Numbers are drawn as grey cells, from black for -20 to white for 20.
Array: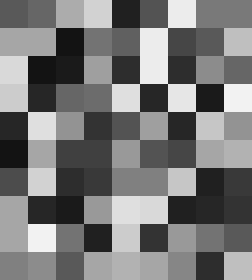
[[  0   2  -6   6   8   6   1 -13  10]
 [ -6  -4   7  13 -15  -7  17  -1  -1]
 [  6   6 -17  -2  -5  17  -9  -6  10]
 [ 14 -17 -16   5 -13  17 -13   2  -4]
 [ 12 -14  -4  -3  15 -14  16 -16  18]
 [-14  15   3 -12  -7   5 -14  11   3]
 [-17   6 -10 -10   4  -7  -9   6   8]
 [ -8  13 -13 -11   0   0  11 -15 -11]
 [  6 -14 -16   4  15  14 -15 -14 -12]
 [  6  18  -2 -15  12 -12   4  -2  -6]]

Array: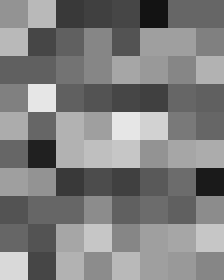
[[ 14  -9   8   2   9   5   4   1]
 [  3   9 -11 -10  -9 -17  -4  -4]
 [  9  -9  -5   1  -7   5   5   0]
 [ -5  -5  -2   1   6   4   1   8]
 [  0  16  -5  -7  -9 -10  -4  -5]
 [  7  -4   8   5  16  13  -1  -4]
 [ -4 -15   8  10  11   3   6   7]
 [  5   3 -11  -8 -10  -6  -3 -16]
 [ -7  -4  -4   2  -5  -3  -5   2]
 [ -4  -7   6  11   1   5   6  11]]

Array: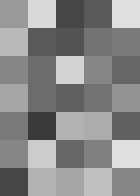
[[ -9   8   6  10   1]
 [  4  14  -9  -6  15]
 [  9  -6  -7  -2  -1]
 [  1  -3  13   1  -4]
 [  6  -3  -5  -2   3]
 [ -1 -11   8   7  -5]
 [  1  12  -4   0  15]]

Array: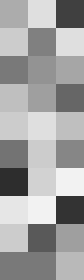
[[ -1  -1   9]
 [  7  15 -10]
 [ 12   0  15]
 [ -1   3   6]
 [ 10   5  -4]
 [ 12  15  10]
 [ -2  12   1]
 [-13  13  18]
 [ 16  18 -12]
 [ 12  -6   5]]

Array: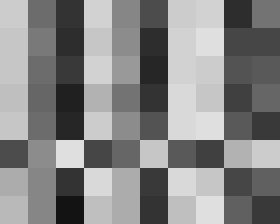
[[  9   1 -17  10   7 -12  10  15  -5 -11]
 [ 12  -3 -12  13   1  -8  12  13 -13  -2]
 [ 11  -1 -13  11   2 -13  13  15  -9  -9]
 [ 11  -3 -11  13   4 -14  13  12  -7  -6]
 [ 10  -4 -15   8  -2 -12  14  11 -10  -4]
 [ 11  -3 -14  12   2  -7  14  15  -6 -11]
 [ -8   2  15  -9  -4  11  -6 -10   8  12]
 [  7   1 -12  14   7 -11  14  11  -9  -5]]

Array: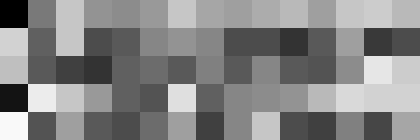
[[ 19  -7   5  -6  -8  -3   5 -10   1  11  -8 -10   0  -9   6]
 [-20  -1  11   3   2   4  11   6   5   7   9   5  11  12   9]
 [ 13  -5  11  -8  -6   1   3   1  -8  -8 -12  -6   5 -11  -8]
 [ 10  -6 -10 -12  -5  -3  -6   0  -6   1  -6  -7   2  16  12]
 [-17  17  11   4  -5  -7  15  -5   1   2   3   9  14  13  13]]

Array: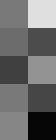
[[  1 -19]
 [ -1  15]
 [ -3  -8]
 [-10   3]
 [ -1  -9]]

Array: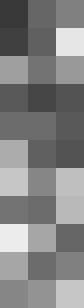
[[  1   3  11]
 [-11  -4   0]
 [-10  -5  16]
 [  5  -2   4]
 [ -6  -9  -7]
 [ -3  -3  -6]
 [  7  -5  -7]
 [ 11   1  10]
 [ -2  -3   9]
 [ 17   6  -4]
 [  6  -3   0]]
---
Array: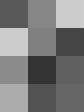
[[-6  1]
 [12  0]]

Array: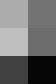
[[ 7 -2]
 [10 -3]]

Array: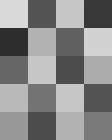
[[ 14  -7]
 [-13   8]]

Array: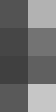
[[-7  8]
 [-9 -2]]

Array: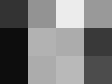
[[-12   3]
 [-18   8]]

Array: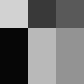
[[ 13 -11]
 [-19   9]]

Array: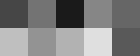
[[-9 -2]
 [10  3]]
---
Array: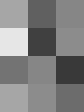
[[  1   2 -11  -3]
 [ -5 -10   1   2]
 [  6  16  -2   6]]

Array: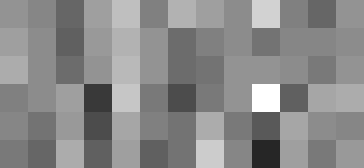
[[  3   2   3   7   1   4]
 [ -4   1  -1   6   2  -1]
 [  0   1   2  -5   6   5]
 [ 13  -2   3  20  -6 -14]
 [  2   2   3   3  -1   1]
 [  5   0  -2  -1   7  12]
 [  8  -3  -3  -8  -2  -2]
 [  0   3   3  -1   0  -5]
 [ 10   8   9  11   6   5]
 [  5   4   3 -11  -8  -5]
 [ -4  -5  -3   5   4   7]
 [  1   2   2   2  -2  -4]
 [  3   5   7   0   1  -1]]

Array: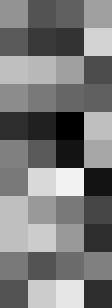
[[  5  13  -8  -5  10   6 -17  -9 -13   0 -13]
 [ -5 -12   5  -4 -20 -17  18  -1   4  -3  16]
 [ -7 -11   9  -1 -15  -6  14   4  12  -7  12]
 [  3  -6  10   2 -13   0  -1  10  10  -1  -7]]

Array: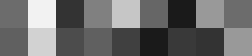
[[ -3   4]
 [  4 -12]
 [-16 -11]
 [ -4 -16]
 [ 11 -10]
 [  0  -5]
 [-12  -8]
 [ 18  13]
 [ -3  -5]]

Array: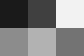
[[ 18  -2]
 [-10   8]
 [-16   2]]

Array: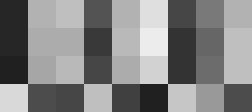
[[  8  10  10  -8]
 [ -1  -4  -3   4]
 [ -9 -12 -12  11]
 [ 15  17  13 -15]
 [  8   9   7 -10]
 [ -7 -11  -9  10]
 [ 10   7   9  -9]
 [  8   7   6  -8]
 [-14 -14 -15  14]]

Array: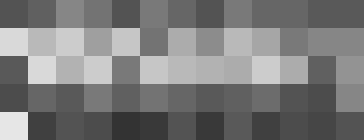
[[ -6   1   3   1  -7]
 [ -6   1  -5  -8  -9]
 [ -4  -1   7  -7  -8]
 [ -4   6  12  -3 -10]
 [ -1   9   7  -5  -6]
 [ -7   2   8  -6 -11]
 [ -4   7   9  -4  -7]
 [ -1  -2  11  -2 -11]
 [ -7  11  -1  -5 -12]
 [ -2   5  12  -1  -8]
 [  1  12   8  -6  -7]
 [ -5   9  14  -4 -10]
 [ -7  14  -6  -8  16]]

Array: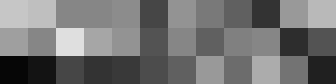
[[  9  -7 -15]
 [  4 -13  -2]
 [-12   1   7]
 [ -5   0  -3]
 [ -1  -5   4]
 [  3   1  -5]
 [ -9  -7  -8]
 [  2   3 -11]
 [  1   6 -12]
 [  1  15  -9]
 [ 10   1 -17]
 [ 11   5 -19]]
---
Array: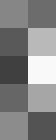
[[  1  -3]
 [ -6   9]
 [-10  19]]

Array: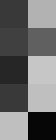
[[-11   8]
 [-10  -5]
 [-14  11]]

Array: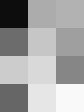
[[-18   7]
 [ -3  11]
 [ 12  14]]

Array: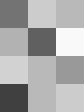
[[-2 12]
 [ 8 -5]
 [13  9]]

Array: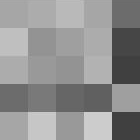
[[ 6  7]
 [10  3]
 [ 7  4]]

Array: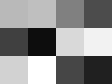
[[  9  10]
 [-10 -18]
 [ 13  20]]
